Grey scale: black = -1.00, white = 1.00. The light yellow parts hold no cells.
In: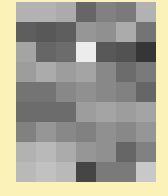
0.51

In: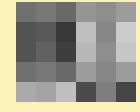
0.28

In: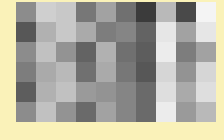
0.51

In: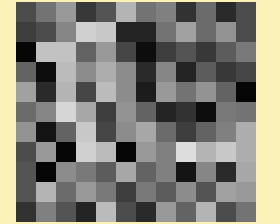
0.00

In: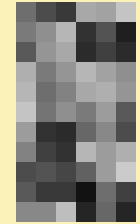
0.07

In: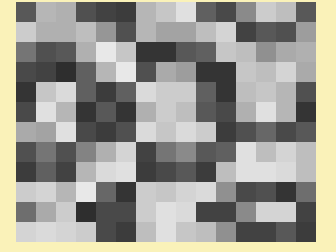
0.71

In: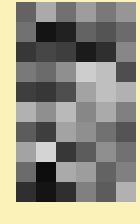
-0.84

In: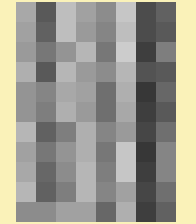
0.10
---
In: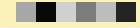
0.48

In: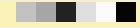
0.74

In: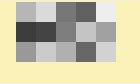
0.71

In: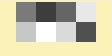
0.82

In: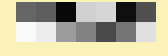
0.85

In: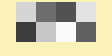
0.78

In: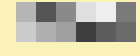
0.75

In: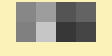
0.23

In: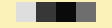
-0.14

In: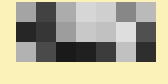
0.68
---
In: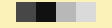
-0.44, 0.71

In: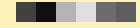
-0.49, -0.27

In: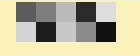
-0.28, -0.87

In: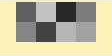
-0.25, 0.26

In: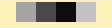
0.29, 0.52

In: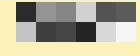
-0.66, 0.93

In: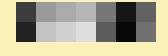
-0.52, -0.12
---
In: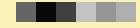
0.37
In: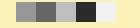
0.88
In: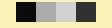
-0.62
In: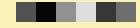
-0.14
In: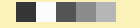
0.43
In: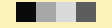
-0.27
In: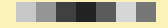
-0.07
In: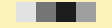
0.25
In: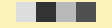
-0.37
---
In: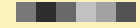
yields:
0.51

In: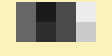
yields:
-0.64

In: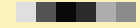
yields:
-0.66

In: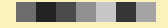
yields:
0.56

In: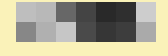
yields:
-0.58

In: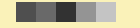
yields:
-0.61

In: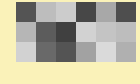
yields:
0.27

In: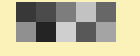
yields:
0.62
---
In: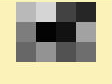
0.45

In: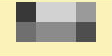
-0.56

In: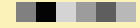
0.00

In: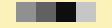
0.13

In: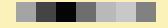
0.29

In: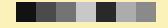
-0.86

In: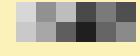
0.69

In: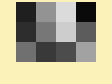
-0.76

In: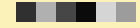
-0.62
